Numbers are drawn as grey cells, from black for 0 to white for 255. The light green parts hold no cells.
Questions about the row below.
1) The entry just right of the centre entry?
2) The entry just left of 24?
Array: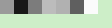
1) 177
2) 154

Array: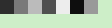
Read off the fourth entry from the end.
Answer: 79
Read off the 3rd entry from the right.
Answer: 237
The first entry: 45

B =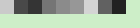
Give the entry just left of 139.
117
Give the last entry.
34
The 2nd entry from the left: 73

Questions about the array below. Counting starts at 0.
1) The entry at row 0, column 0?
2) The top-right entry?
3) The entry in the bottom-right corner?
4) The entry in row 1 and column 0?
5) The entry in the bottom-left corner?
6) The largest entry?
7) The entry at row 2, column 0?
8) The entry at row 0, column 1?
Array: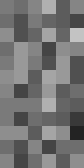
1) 122
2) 133
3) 142
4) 110
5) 133
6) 195
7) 142
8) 110

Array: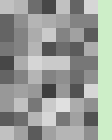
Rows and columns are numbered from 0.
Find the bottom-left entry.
193
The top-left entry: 193
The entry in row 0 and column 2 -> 109
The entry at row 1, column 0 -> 100
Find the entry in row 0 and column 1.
181
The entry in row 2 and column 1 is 131
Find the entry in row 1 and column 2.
181
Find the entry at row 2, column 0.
100
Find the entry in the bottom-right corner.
143
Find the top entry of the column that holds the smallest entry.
71
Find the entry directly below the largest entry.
119
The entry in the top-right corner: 214
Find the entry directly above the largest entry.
152
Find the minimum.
62

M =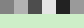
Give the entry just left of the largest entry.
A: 77
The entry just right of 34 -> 154
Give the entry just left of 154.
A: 34

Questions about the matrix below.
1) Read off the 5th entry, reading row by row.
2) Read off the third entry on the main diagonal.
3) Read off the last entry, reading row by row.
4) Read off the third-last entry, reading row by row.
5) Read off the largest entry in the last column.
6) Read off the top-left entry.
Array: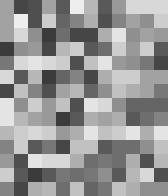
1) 89
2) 143
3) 143
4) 174
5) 228
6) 162

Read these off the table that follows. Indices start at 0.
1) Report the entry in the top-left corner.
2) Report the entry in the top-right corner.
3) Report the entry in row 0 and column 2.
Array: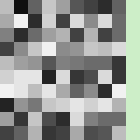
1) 189
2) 98
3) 98

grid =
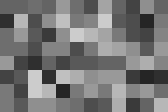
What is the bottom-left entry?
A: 121
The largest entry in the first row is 164
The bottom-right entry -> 183
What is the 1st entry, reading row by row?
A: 100
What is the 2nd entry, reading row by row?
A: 100
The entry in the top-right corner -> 100
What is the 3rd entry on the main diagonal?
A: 89
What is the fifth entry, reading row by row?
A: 153
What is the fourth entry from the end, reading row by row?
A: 174
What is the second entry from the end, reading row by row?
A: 100
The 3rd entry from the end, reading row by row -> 58
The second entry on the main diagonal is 183
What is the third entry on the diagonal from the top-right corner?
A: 77
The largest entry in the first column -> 153
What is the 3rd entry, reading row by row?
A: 110
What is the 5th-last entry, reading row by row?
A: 89
